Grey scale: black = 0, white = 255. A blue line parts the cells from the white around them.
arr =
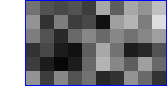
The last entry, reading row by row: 50
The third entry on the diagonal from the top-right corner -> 114
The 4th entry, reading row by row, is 82
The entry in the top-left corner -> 114
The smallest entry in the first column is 50
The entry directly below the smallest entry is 135
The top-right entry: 191
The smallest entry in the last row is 40
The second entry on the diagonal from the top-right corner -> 125
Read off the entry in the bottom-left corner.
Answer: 147
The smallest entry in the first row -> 61
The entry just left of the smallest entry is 28
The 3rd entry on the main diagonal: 40
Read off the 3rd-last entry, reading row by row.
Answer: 147
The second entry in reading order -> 82

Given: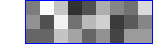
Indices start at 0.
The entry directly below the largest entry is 80
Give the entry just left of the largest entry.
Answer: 125
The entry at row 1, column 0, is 146
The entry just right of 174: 134
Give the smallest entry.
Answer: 49
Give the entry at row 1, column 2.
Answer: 242
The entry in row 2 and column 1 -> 102
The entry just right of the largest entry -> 196

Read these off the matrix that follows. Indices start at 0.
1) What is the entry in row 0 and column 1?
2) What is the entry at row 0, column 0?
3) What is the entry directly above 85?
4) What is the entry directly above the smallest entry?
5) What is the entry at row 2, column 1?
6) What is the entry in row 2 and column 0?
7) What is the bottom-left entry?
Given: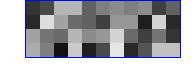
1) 73
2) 53
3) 64
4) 106
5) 116
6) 162
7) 171

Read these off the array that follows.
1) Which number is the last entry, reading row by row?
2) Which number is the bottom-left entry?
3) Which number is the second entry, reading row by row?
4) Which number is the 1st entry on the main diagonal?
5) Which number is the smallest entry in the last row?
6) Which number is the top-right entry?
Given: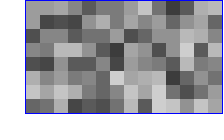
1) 165
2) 102
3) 156
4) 156
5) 70
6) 185

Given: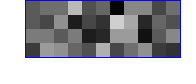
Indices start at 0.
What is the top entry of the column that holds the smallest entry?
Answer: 5
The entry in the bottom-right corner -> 50
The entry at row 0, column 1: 111
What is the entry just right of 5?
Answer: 135
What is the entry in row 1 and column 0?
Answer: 90
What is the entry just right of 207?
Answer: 167
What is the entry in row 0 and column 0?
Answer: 90
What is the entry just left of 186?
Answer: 111
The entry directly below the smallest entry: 207
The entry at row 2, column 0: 123
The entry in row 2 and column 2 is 90
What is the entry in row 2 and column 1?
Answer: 123

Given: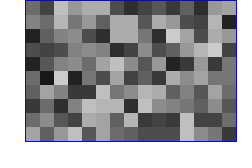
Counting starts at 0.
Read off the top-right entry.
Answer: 163
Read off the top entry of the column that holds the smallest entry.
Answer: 67
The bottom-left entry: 163
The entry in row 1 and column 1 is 108
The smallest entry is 24
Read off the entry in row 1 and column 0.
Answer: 130
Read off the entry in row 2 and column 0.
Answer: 34
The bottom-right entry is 57
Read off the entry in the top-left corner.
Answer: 108
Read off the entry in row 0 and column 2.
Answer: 191
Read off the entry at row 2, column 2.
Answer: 130
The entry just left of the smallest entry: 108
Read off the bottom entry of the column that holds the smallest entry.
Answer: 96
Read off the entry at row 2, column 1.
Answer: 96

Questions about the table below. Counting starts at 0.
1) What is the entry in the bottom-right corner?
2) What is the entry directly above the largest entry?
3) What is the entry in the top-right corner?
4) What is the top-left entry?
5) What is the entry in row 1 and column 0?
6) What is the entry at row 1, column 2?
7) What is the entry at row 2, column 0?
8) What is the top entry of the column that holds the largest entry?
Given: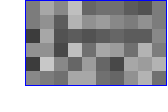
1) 112
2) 145
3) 124
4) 124
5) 124
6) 92
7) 60
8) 167

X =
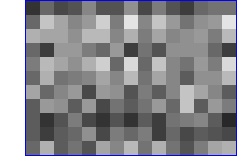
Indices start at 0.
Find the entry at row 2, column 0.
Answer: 176
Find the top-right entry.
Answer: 115
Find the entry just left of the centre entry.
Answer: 134
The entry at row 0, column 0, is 51
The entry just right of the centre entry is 115
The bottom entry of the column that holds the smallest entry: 176
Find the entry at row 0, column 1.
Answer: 104
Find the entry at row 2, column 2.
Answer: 165
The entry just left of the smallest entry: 92
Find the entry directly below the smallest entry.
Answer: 72
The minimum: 40
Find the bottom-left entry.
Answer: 104
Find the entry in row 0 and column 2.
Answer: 72
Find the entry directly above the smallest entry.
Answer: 124
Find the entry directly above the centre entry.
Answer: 217
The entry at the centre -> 185
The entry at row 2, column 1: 165
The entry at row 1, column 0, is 104

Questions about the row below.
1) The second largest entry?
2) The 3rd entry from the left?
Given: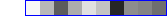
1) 224
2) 92

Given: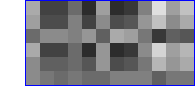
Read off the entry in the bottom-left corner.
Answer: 139
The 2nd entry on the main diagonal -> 76
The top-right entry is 193
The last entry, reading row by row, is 119
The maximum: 223
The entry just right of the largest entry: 159
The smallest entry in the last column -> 86
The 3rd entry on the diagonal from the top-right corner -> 56
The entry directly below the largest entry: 193
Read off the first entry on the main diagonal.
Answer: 170
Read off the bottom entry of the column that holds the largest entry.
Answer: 96
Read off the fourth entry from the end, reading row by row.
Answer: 128
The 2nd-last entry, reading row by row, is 119
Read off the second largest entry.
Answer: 212
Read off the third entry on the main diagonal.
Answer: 139
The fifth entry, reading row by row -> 44
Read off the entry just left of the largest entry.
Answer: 128

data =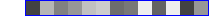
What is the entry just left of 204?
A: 193
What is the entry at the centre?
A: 109
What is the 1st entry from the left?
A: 66
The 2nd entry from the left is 181

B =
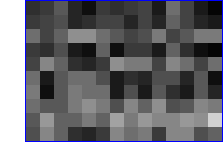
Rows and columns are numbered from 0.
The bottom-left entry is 79
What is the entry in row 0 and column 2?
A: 88
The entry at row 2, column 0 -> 110
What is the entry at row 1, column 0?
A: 58
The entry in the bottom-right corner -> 98
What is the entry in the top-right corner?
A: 5
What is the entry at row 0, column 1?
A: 58
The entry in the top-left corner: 47
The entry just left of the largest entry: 143
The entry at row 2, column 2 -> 98
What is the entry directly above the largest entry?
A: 122
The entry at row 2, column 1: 67

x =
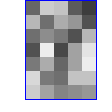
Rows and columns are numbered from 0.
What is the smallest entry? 61
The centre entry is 72
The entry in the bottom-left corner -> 204
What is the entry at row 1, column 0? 183
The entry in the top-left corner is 102
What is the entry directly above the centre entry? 121
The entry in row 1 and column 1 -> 111
